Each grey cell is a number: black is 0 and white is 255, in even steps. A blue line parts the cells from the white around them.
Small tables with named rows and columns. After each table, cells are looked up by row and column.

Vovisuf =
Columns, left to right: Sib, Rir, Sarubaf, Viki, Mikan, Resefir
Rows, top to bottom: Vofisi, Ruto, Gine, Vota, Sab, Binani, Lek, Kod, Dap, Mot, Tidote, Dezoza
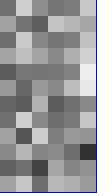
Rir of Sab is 118
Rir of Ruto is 114
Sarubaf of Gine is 135
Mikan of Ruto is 183
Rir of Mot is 182
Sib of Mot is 138
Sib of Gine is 109

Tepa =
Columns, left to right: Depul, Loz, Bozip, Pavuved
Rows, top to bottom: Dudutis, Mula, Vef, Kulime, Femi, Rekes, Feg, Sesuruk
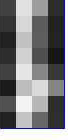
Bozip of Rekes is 217
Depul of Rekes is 27
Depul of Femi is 65
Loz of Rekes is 188
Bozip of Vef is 95
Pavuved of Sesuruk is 47
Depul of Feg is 80
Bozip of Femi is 135
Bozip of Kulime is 79
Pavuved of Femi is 56
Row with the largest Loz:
Feg

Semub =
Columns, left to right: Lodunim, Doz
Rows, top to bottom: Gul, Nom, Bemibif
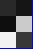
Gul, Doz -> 21
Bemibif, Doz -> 55
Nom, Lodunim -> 14
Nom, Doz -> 203
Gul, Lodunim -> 41
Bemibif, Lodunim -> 241

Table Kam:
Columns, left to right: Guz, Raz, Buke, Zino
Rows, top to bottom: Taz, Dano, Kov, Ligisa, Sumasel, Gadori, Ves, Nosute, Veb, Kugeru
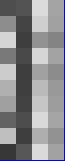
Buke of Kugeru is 218
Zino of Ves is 157
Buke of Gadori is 186
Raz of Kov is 62
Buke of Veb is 174
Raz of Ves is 66
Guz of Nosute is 99
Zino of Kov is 132
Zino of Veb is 146
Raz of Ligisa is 73
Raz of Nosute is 77
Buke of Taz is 219
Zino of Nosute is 165
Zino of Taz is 164
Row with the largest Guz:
Kov

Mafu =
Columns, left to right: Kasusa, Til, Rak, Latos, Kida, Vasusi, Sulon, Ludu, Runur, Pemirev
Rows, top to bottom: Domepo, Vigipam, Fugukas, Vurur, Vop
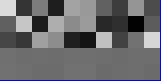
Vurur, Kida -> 111
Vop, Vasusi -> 113
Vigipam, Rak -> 27
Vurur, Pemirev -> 110
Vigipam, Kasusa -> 96
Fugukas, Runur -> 114
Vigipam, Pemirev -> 92
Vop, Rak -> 108
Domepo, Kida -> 163
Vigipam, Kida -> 139
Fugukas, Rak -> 160
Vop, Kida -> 113
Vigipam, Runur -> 2
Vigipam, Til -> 198
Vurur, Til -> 109
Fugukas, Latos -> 141
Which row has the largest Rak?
Fugukas

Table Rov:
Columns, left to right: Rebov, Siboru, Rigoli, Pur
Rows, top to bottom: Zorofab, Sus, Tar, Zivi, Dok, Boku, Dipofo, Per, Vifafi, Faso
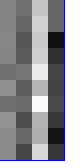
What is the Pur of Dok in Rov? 69
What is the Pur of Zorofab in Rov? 102
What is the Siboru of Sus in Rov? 101
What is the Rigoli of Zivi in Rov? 207
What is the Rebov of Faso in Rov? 138
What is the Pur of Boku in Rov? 66

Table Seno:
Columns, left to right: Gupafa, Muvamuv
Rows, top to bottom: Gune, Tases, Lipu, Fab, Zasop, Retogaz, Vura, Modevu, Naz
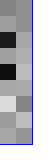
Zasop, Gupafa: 15
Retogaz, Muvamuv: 170
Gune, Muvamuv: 144
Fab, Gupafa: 160
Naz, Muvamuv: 149
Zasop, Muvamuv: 187
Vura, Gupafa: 219
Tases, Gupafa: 158
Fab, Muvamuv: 175
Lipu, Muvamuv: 166
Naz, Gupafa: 167
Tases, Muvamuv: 143
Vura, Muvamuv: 134
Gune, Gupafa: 132

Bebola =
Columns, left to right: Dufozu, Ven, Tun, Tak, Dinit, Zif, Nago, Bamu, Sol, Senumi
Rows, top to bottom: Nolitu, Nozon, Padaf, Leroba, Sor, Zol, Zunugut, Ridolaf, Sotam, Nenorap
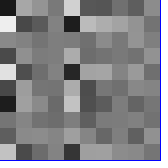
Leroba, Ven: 144
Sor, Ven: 78
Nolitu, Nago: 85
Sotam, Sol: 96
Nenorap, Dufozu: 194
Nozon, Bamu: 163
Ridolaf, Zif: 95
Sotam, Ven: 138
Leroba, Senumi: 146
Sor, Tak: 130
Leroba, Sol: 114
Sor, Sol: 154
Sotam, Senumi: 145
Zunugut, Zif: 79

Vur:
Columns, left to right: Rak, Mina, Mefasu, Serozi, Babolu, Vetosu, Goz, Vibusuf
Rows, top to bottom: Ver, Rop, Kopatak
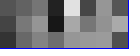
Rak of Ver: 84
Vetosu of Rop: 118
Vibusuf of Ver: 86
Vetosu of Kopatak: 153
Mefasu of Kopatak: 131
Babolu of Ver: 225
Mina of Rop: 120
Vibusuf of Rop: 170
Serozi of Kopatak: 110
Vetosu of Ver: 70
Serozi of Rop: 23

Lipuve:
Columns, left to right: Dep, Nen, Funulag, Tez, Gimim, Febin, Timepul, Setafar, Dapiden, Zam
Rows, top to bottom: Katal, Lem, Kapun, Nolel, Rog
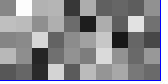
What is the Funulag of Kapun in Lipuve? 215
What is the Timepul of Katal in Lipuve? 96
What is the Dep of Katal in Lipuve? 134
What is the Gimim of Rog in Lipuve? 91
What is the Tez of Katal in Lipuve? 181
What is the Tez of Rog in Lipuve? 212
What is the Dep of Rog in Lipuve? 87
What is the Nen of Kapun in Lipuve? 138
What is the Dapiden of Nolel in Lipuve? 105
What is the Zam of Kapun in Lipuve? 71
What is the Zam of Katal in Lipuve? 145
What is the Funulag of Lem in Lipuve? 143
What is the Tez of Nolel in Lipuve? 112
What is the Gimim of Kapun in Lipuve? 140
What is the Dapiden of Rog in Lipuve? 120
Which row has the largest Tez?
Rog

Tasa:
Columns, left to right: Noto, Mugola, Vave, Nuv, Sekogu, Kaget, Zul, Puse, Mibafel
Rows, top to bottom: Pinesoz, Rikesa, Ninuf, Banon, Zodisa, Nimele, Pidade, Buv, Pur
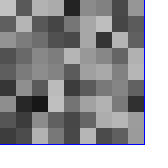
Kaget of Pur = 182
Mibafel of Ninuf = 96
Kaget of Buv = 102
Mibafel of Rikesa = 91
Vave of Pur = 178
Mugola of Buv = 60
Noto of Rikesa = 95
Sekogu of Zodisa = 91
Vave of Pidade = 23
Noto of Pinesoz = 194
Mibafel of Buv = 156
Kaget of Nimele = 91
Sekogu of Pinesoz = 35

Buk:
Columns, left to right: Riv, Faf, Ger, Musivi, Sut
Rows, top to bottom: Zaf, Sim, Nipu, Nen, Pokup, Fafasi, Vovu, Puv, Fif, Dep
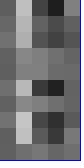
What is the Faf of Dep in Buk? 111
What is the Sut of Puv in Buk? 90
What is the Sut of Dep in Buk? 111
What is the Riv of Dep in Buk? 96
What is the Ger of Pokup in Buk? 128
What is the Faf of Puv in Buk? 197
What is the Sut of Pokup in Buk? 106
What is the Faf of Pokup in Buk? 128
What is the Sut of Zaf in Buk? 128
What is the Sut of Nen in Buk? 100
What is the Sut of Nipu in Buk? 84
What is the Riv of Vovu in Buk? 97
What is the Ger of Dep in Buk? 119
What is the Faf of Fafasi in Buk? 184

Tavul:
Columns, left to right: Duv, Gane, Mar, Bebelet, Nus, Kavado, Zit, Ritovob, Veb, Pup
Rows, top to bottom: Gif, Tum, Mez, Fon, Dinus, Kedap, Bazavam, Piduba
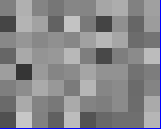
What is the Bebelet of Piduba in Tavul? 96
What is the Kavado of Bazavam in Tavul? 131
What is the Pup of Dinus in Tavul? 125
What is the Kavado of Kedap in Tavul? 182
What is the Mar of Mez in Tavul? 136
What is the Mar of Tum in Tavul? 162
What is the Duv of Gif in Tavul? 128
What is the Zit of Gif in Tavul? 166
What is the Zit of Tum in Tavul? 68
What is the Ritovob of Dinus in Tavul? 146
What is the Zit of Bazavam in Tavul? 126
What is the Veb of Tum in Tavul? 102
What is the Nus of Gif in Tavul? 134
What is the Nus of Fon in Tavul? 184

